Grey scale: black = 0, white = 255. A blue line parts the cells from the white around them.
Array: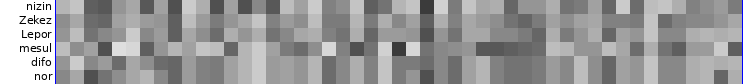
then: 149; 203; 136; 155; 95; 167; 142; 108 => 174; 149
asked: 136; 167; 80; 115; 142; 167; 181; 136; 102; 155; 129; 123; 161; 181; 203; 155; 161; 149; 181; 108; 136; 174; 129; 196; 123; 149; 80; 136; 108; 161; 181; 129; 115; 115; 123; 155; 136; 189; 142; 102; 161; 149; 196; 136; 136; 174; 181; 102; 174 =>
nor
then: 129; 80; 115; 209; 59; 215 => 115; 136
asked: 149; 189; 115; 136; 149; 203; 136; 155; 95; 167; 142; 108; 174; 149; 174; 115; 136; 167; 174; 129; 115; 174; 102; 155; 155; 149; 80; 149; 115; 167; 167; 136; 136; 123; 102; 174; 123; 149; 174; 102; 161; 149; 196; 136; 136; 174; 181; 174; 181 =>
Lepor
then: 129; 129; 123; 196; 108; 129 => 136; 136
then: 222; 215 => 95; 149

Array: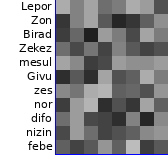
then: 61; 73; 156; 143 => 143; 156
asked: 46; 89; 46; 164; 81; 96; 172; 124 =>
Givu
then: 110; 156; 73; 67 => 46; 130
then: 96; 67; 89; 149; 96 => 188; 61
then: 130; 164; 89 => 38; 54
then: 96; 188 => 61; 89

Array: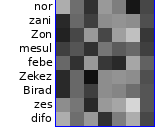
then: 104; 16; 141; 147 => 141; 79
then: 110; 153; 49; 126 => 173; 71
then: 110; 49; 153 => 126; 22
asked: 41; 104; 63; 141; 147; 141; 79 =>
zani
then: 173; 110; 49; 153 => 126; 22
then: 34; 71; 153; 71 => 159; 192

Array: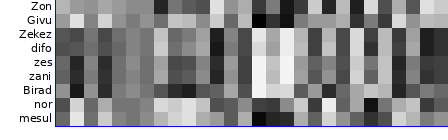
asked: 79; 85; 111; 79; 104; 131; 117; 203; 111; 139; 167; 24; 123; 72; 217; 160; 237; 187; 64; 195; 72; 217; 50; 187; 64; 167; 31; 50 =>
difo
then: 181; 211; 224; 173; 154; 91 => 173; 10

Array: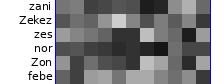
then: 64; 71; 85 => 79; 29
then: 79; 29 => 37; 141

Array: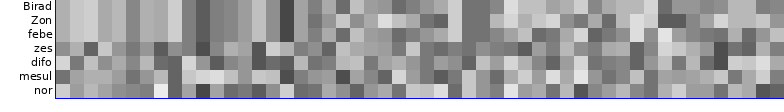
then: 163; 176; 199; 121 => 170; 206
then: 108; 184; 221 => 206; 92
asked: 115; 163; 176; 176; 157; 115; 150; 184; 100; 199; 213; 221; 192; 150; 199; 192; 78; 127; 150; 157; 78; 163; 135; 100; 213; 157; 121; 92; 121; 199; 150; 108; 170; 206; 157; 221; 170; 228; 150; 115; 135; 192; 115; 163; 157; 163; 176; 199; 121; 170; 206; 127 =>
mesul
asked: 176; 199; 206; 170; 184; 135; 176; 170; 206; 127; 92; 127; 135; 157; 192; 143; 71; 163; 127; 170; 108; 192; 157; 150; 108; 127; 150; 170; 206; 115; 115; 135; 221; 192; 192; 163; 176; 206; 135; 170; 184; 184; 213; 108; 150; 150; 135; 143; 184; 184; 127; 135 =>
Birad
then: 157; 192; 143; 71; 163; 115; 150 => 199; 143
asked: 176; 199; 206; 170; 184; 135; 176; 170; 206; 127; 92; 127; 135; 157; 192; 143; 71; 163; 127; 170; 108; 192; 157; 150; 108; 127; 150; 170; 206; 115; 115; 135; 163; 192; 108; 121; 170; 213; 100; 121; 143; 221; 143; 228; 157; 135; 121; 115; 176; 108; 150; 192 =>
febe
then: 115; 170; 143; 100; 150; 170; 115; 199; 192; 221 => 108; 199

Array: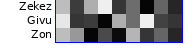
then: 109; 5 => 101; 38
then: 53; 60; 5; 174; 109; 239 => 66; 53

